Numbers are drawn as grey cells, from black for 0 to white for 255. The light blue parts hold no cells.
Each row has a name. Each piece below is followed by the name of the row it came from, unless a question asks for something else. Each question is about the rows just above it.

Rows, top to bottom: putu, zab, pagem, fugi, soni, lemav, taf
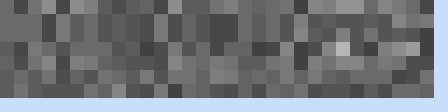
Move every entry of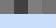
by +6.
[126, 71, 132, 120]
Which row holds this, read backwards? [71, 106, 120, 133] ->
putu
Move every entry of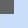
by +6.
[105]
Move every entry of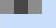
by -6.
[135, 65, 135]
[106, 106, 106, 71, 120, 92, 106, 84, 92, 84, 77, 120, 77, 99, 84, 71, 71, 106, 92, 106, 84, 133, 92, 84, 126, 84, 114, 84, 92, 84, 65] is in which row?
pagem
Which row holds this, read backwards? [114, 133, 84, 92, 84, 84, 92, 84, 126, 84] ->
zab
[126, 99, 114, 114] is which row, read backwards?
lemav

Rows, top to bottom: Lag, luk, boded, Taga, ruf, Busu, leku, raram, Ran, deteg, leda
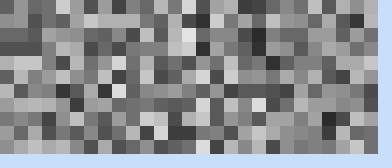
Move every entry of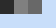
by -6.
[37, 122, 98]
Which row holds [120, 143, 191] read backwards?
Busu

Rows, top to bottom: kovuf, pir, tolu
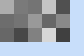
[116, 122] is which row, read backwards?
kovuf
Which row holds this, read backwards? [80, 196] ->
kovuf
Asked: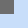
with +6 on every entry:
[115]
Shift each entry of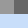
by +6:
[159, 109]
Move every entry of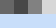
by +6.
[109, 78, 135, 221]

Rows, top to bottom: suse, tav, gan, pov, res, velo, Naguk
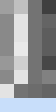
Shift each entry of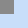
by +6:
[143]
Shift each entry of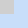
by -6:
[201]
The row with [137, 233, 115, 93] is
pov
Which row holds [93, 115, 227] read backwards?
gan
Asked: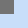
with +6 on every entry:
[121]

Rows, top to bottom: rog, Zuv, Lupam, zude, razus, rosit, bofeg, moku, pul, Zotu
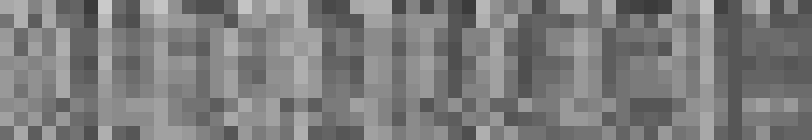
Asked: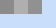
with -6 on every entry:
[133, 169, 139]
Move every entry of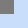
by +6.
[129]
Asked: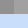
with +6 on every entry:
[151, 167]

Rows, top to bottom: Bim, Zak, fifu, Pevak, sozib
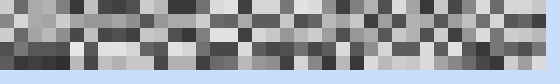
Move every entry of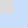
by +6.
[225]
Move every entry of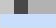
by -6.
[193, 66, 172, 172]
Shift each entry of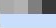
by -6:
[164, 172, 121, 50]
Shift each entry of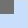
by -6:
[107]
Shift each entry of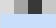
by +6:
[225, 170, 62, 205]
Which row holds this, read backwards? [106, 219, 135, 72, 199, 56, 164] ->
Bim
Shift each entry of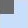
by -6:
[100]

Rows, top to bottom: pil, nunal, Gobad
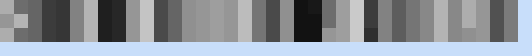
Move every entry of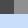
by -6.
[68, 138]
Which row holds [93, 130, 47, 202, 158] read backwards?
Gobad
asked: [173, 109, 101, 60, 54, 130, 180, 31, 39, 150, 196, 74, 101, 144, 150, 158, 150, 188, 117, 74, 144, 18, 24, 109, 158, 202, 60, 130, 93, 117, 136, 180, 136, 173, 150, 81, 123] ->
pil

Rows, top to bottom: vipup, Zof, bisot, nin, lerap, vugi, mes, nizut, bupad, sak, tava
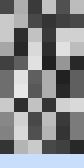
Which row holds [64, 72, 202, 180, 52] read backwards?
tava
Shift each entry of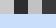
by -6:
[196, 40, 188, 52]
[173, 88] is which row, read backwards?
mes
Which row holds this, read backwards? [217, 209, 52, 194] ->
nizut
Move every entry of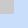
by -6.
[196]

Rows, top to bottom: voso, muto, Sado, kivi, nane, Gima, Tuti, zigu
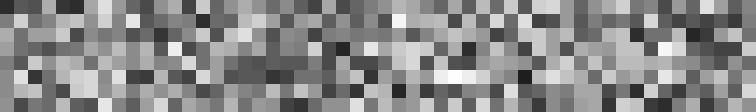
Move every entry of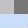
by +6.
[200, 125]
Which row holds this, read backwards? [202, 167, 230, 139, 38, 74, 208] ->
kivi

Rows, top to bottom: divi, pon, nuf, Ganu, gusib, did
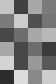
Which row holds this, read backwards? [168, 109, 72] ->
nuf
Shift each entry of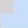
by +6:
[218]
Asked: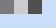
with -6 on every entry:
[117, 198, 74]
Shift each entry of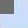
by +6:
[115]

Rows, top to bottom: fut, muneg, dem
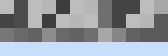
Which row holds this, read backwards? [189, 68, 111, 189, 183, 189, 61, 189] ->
muneg
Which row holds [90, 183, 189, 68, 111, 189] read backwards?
muneg
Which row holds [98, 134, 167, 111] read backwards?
dem
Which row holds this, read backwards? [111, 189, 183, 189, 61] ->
muneg
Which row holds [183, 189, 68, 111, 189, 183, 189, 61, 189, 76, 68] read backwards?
muneg

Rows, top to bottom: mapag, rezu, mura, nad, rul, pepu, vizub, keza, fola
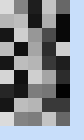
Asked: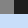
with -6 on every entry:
[125, 24]
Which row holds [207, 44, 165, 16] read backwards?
nad
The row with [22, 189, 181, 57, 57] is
keza

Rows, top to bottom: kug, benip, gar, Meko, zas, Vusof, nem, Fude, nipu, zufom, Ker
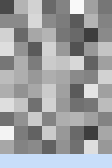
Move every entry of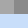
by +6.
[173, 144]
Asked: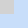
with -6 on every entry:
[204]
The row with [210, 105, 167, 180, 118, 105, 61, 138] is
gar
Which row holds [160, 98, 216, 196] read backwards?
zas
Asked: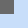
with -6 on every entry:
[99]
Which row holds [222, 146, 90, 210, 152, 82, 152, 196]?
Meko
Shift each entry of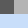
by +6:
[96, 186]

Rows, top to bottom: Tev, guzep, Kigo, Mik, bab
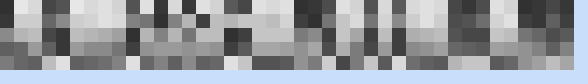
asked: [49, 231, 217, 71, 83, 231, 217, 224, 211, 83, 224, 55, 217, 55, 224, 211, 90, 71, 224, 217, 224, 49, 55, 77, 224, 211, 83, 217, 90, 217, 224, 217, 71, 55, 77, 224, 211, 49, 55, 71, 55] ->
Tev
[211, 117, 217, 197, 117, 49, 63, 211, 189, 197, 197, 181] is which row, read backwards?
guzep
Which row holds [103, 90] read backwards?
bab
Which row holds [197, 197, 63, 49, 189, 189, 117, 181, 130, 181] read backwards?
Kigo
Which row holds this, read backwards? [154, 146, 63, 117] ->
Mik
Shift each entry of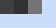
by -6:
[57, 43, 111]

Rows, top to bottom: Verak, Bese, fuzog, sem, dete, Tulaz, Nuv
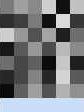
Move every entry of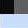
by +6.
[17, 102]
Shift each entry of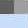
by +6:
[102, 165]

